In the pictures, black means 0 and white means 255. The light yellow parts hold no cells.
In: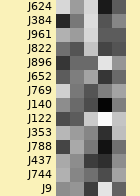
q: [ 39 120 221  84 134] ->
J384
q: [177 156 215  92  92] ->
J961
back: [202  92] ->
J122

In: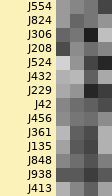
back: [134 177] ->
J413
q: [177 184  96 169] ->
J432
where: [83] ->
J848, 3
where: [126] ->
J848, 4
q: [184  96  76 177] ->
J361
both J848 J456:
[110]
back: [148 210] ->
J524

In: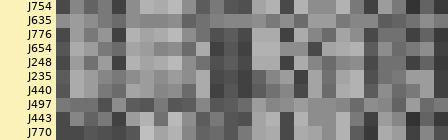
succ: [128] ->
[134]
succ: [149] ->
[65]
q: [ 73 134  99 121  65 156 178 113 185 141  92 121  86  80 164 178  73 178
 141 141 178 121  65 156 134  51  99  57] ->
J443

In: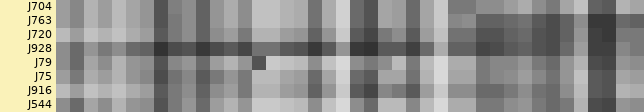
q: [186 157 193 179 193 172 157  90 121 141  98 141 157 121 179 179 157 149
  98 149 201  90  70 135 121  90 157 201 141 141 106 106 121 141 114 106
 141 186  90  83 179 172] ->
J916
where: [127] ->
J704, 9
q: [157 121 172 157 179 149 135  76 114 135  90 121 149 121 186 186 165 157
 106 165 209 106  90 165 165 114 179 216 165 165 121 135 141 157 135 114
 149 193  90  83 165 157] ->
J75

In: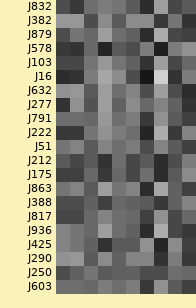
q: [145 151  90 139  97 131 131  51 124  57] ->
J290
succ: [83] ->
[158]

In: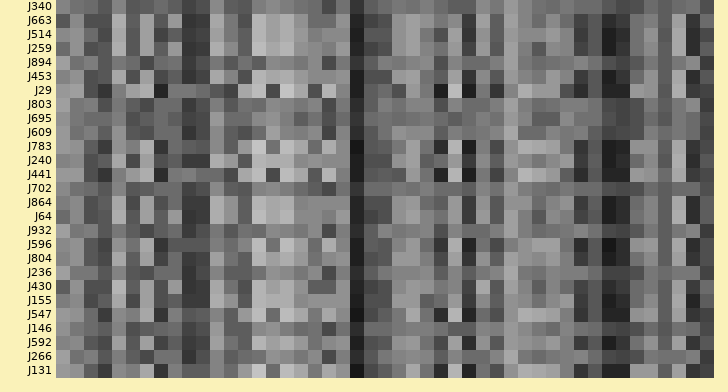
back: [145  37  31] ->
J783
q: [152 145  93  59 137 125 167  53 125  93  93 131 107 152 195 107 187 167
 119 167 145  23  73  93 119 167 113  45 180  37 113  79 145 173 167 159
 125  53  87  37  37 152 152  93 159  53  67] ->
J131
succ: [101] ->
[107]

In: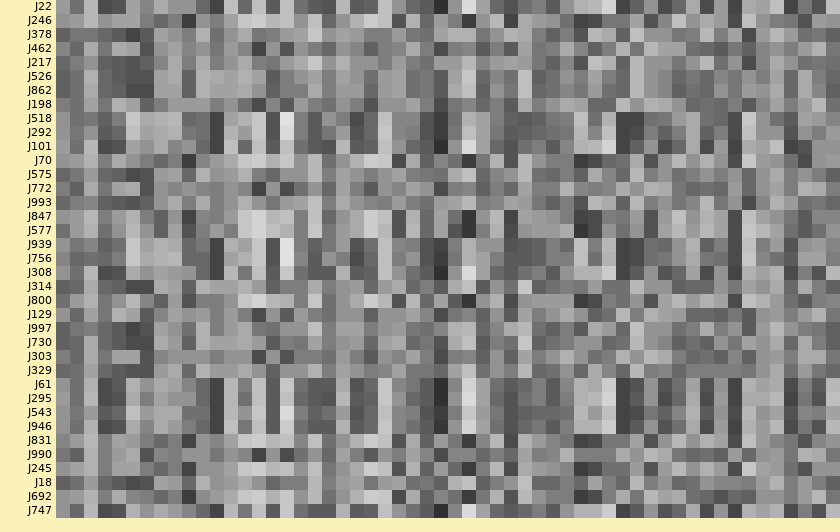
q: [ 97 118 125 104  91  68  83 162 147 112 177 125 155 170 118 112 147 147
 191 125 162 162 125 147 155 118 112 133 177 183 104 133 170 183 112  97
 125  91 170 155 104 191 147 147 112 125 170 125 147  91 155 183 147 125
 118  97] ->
J997
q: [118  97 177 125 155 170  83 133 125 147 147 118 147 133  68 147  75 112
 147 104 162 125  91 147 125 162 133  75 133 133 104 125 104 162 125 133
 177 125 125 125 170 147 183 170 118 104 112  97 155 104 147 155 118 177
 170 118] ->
J990
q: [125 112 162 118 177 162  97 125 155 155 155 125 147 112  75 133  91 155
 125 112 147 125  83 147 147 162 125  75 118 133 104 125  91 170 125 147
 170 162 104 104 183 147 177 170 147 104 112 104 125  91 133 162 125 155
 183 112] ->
J198
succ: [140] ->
[155]

